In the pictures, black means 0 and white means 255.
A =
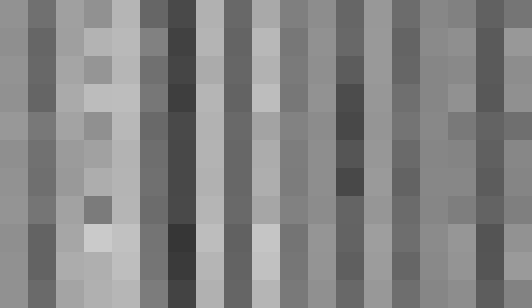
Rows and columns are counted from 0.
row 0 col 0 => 146
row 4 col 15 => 136
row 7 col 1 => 117
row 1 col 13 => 153
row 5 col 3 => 161
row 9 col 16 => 148
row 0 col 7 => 177
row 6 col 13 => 154
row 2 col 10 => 122
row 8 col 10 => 116
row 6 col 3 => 173
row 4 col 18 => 111
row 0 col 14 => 108
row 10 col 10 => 121
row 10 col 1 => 106
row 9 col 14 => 102
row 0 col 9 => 169
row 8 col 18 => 146
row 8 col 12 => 99
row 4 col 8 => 105
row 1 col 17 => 90
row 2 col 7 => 171
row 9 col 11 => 148
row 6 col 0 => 146
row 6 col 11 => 142
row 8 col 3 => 202
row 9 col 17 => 85
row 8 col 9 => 197
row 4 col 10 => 130
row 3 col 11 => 146
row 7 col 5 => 108
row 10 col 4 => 182
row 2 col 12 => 92
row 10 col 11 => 144
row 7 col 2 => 162
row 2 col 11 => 143
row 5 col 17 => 96
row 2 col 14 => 102

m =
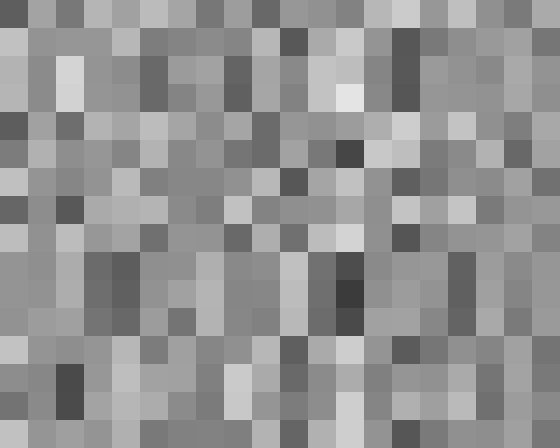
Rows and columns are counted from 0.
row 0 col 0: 94
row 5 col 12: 70
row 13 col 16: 170
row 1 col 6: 132
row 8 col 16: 147
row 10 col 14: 156
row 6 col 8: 145
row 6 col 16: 143
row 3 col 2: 210
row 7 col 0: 102
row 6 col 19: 113
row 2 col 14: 88
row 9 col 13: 138
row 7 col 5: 180
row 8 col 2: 188
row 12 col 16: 144
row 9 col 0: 148
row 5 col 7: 147
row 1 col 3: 150
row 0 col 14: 203
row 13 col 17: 117
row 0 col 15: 151
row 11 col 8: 135
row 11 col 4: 104
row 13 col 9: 170
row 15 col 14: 86
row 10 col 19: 151
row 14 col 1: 138
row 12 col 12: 205
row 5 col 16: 138
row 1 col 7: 139
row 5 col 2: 142
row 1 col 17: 153
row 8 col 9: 174
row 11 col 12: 74
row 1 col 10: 88
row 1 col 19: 118

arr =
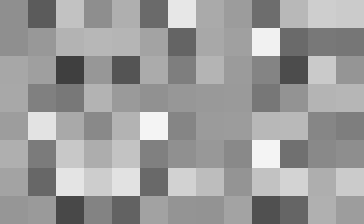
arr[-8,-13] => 143
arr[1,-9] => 181
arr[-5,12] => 182
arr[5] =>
[175, 123, 200, 173, 195, 128, 144, 152, 137, 244, 112, 137, 142]
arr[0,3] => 142
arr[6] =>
[163, 103, 228, 205, 226, 105, 210, 189, 148, 194, 211, 174, 203]
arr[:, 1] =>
[91, 152, 159, 128, 227, 123, 103, 154]
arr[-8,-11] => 194
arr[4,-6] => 155
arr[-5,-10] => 179
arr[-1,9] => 80
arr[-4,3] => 137
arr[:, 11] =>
[206, 120, 202, 180, 134, 137, 174, 176]
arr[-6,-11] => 63
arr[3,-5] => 154
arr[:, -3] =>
[184, 106, 76, 147, 185, 112, 211, 101]
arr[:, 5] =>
[106, 163, 171, 145, 244, 128, 105, 162]
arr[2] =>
[167, 159, 63, 151, 84, 171, 126, 180, 155, 132, 76, 202, 149]
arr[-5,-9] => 154
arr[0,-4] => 109
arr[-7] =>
[143, 152, 179, 183, 181, 163, 100, 168, 160, 241, 106, 120, 118]
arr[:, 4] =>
[175, 181, 84, 154, 179, 195, 226, 98]

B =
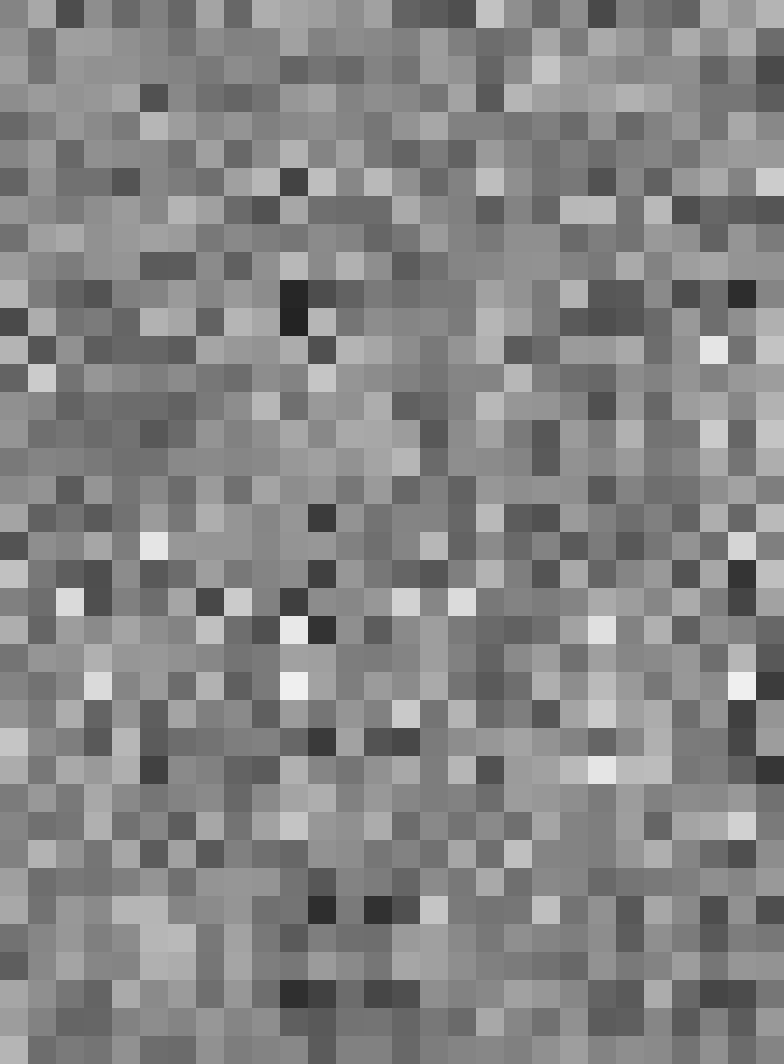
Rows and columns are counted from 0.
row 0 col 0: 132
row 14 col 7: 122
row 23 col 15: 158
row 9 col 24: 158
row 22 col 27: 103
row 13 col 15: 117
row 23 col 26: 182
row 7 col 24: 79
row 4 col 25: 117
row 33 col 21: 141
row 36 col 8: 133
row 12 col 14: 141
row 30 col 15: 113
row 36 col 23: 134
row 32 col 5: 181
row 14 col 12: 145
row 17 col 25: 142
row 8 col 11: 139
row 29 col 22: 158
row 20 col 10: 140
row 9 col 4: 149
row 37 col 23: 138
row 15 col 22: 177
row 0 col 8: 103
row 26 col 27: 157
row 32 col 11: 46
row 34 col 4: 132
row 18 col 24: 99
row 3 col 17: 89
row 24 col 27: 60
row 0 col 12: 142
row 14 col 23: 103
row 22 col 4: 164
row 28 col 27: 113
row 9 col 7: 139
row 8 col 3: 145
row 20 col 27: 191
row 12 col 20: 155
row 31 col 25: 143
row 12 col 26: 114

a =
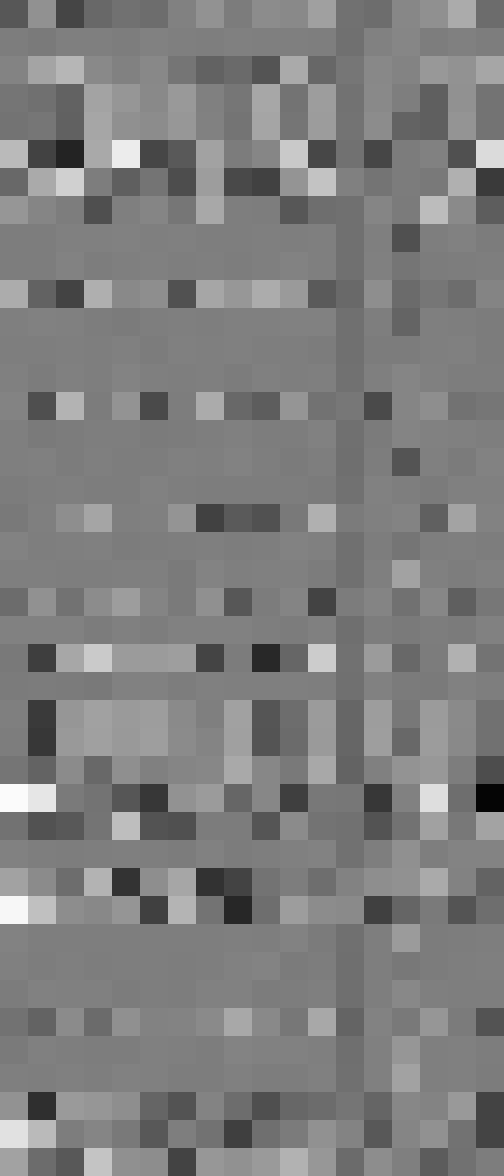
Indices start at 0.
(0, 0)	87
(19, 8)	125
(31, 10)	125
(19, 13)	125
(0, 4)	113
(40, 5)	88
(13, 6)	126
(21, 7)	144
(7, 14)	123
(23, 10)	102
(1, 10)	127
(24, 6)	125
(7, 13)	133
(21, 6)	122
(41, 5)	141
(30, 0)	129
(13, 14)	133
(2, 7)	98
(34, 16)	126
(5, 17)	219
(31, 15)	170
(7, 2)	125
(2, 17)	166
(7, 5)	133
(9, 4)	127
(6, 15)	121
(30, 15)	126
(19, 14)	117
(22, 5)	125
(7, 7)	168
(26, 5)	158
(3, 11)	157
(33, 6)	126
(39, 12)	117
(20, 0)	127
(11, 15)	127
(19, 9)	126

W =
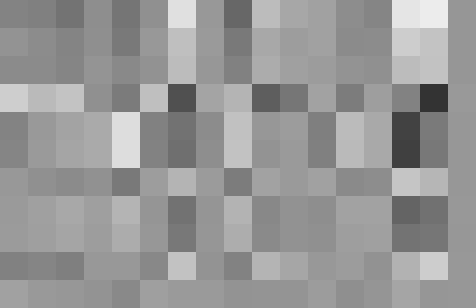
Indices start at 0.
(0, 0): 131
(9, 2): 127
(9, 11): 152
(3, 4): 123
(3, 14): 130
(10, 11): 156
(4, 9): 151
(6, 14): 197
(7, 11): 142
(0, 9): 188
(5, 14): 64
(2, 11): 156
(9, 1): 133
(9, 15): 205
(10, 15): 150
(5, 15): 120
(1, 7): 154
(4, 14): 66
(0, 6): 224
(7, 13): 162
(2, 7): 151
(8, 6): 120
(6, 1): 144
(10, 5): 159
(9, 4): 152
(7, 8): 179
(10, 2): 151
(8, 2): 165
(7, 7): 149
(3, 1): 186
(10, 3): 147
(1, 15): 195
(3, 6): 80
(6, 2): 139
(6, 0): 152
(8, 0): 155
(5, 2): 165
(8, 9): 138

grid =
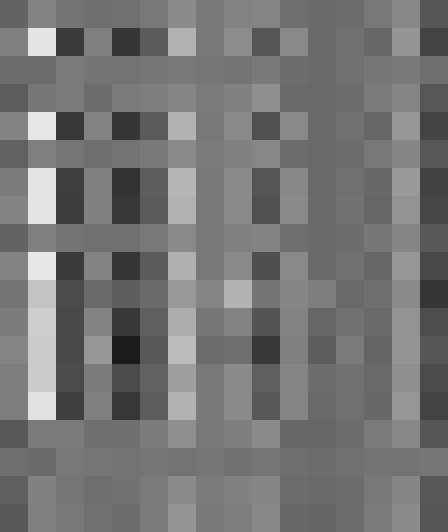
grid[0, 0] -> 99
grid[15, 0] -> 89
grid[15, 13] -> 122
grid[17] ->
[96, 129, 117, 110, 114, 122, 139, 122, 129, 134, 108, 105, 108, 120, 134, 87]
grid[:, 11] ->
[105, 105, 106, 105, 106, 106, 105, 106, 105, 105, 126, 103, 93, 109, 105, 102, 108, 105, 100]
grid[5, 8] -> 129
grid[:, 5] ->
[120, 91, 119, 126, 90, 121, 93, 90, 120, 90, 106, 95, 88, 97, 92, 124, 117, 122, 124]
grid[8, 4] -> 112
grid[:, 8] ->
[130, 140, 115, 129, 138, 129, 138, 139, 127, 137, 179, 131, 110, 139, 138, 126, 113, 129, 125]
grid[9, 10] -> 137
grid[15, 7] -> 121
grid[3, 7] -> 122
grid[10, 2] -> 75
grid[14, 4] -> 55
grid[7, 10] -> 138
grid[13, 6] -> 158
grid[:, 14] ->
[135, 149, 121, 132, 151, 133, 154, 147, 133, 150, 139, 147, 148, 142, 150, 136, 115, 134, 139]
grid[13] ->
[126, 202, 75, 123, 75, 97, 158, 120, 139, 95, 133, 109, 113, 106, 142, 75]
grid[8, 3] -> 112
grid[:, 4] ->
[112, 54, 115, 123, 53, 115, 51, 56, 112, 53, 94, 56, 27, 75, 55, 111, 115, 114, 108]
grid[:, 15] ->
[86, 67, 111, 87, 68, 87, 66, 70, 89, 72, 54, 77, 85, 75, 67, 86, 118, 87, 86]
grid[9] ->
[131, 231, 59, 131, 53, 90, 176, 120, 137, 79, 137, 105, 114, 102, 150, 72]
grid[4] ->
[131, 230, 56, 130, 53, 90, 179, 120, 138, 80, 137, 106, 113, 102, 151, 68]
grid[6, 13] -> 104
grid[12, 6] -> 187
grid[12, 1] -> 202
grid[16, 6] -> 115

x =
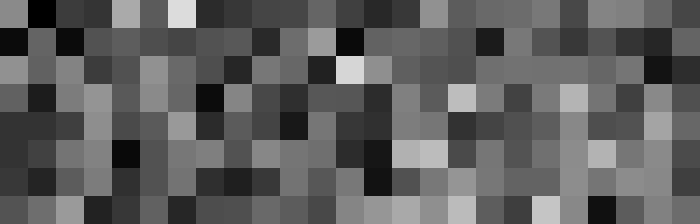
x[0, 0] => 138
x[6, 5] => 82
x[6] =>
[56, 36, 92, 124, 48, 82, 115, 47, 31, 56, 115, 87, 120, 18, 81, 120, 149, 119, 99, 99, 141, 117, 140, 136, 63]
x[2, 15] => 84
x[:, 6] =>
[220, 69, 105, 102, 153, 119, 115, 38]
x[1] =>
[11, 100, 11, 82, 93, 78, 69, 82, 88, 41, 109, 155, 10, 98, 103, 95, 81, 27, 120, 83, 56, 83, 52, 38, 100]
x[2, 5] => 145
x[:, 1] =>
[0, 100, 97, 28, 51, 65, 36, 110]
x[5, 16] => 74
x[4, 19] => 93
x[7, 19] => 197
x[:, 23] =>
[101, 38, 19, 137, 164, 138, 136, 129]
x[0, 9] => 69
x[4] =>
[51, 51, 63, 142, 74, 90, 153, 43, 91, 68, 24, 118, 55, 48, 125, 118, 50, 68, 80, 93, 136, 78, 82, 164, 103]
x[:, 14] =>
[56, 103, 95, 128, 125, 177, 81, 169]
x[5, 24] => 75
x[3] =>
[97, 28, 124, 148, 89, 138, 102, 12, 133, 72, 47, 87, 86, 44, 128, 91, 189, 123, 66, 122, 180, 116, 64, 137, 80]
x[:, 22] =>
[128, 52, 117, 64, 82, 118, 140, 92]
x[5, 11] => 111
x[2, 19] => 113
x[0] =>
[138, 0, 60, 52, 170, 91, 220, 43, 55, 69, 70, 101, 64, 40, 56, 145, 92, 105, 108, 120, 72, 132, 128, 101, 70]
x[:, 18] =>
[108, 120, 114, 66, 80, 83, 99, 62]
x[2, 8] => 38
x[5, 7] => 127
